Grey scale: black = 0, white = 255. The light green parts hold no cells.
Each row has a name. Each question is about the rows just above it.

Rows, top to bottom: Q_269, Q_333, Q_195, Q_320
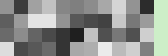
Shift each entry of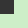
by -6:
[46]
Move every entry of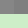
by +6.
[140 133]
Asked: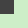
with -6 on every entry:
[60]
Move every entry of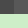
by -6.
[68 82]
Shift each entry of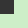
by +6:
[58]

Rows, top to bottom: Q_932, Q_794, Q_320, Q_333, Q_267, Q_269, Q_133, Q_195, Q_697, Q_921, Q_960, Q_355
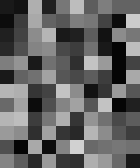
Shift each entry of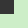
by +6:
[59]
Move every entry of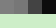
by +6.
[132 125  73  18]
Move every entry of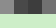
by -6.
[134  67  55 107]
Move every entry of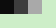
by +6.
[ 18  67 175]

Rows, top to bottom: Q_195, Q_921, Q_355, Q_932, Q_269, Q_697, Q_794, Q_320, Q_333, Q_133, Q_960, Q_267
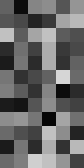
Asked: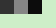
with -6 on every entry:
[ 44 127   6]
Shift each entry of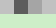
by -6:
[187  86 159 187]
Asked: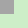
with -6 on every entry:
[159]
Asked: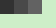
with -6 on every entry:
[44 67 92]
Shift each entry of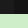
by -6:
[21 14]

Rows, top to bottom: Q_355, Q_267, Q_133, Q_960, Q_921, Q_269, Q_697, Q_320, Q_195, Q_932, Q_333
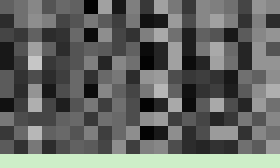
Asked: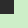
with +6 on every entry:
[50]
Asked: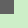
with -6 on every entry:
[91]

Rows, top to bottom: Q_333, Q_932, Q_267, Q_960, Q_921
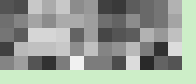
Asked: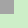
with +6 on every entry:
[170]
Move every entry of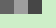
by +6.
[105 164  76]

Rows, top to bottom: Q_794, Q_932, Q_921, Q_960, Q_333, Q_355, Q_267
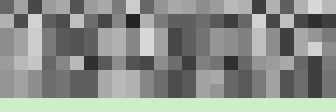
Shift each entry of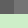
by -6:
[ 89 110]
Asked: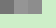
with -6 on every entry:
[110 143 135]
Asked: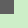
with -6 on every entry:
[89]
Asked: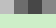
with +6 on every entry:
[197 115  77 140]

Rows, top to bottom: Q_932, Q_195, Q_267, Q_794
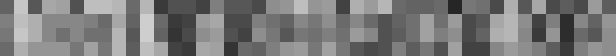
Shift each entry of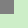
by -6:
[121]
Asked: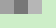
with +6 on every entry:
[167 125 188]
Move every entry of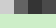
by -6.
[200  93  46  68]
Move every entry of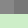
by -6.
[129 113]
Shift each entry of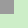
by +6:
[161]
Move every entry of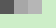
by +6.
[ 93 173 188]

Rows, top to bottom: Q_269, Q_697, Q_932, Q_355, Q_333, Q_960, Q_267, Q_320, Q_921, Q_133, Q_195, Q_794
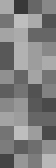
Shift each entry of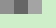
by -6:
[138  96 158]
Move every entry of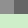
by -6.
[138  96]
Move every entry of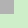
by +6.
[184]

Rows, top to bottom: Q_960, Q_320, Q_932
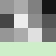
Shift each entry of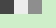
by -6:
[ 63 231 136]
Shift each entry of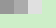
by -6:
[144 165 218]
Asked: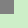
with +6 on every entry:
[134]
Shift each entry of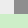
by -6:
[231 136]

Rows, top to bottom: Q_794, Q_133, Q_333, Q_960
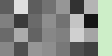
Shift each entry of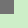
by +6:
[120]
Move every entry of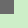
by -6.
[100]
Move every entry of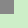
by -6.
[129]

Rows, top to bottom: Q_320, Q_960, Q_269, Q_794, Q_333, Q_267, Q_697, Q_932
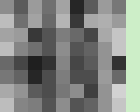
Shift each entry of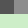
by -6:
[ 78 135]
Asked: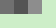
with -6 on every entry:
[106  78 135]
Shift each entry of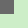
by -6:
[99]
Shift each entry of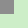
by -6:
[135]
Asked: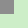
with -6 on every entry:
[135]

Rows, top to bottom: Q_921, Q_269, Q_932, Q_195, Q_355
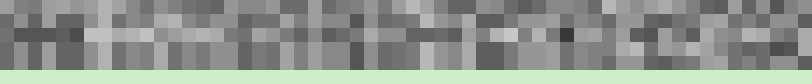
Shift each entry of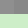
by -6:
[137 130]
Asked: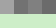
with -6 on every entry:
[157 108 122 101]
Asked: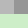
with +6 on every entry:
[190 156]
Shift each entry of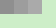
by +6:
[149 163 176]
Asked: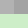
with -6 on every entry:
[172 157]
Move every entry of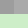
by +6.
[163 176]
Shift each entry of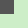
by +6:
[91]

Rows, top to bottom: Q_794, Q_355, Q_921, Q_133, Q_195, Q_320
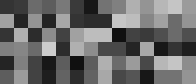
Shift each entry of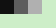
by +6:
[ 22  99 182]
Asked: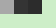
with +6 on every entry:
[174  58  50]
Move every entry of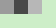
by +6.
[161  78 189]
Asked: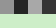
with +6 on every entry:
[154  42 174  58]
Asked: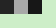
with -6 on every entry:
[ 30 162  17]

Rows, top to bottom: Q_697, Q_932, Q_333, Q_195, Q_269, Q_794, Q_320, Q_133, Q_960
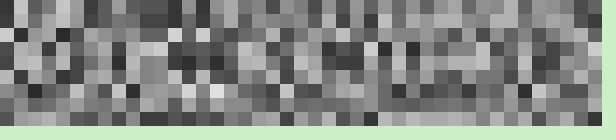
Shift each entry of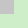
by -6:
[191]
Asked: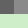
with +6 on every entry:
[104 144]
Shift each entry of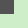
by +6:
[89]
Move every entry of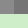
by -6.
[132 111]

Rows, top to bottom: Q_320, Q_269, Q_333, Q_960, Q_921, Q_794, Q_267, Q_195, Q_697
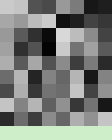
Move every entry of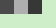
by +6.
[ 80 180  61]
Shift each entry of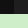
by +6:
[22 36]
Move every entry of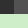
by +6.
[54 88]
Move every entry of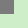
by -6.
[117]
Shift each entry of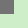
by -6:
[109]
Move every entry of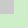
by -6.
[196]
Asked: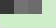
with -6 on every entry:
[ 49 109 102]

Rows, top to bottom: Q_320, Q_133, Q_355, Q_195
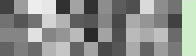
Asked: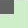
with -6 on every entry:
[93]
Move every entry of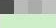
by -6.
[ 73 180 165 186]

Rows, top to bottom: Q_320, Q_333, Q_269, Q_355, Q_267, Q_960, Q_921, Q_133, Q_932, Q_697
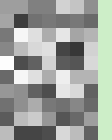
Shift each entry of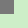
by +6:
[126]
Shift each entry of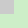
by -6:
[197]
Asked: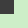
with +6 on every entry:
[67]
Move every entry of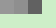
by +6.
[157 149 103]
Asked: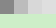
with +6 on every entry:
[141 194 222 229]
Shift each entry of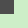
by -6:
[71]
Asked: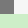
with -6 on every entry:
[114 240]

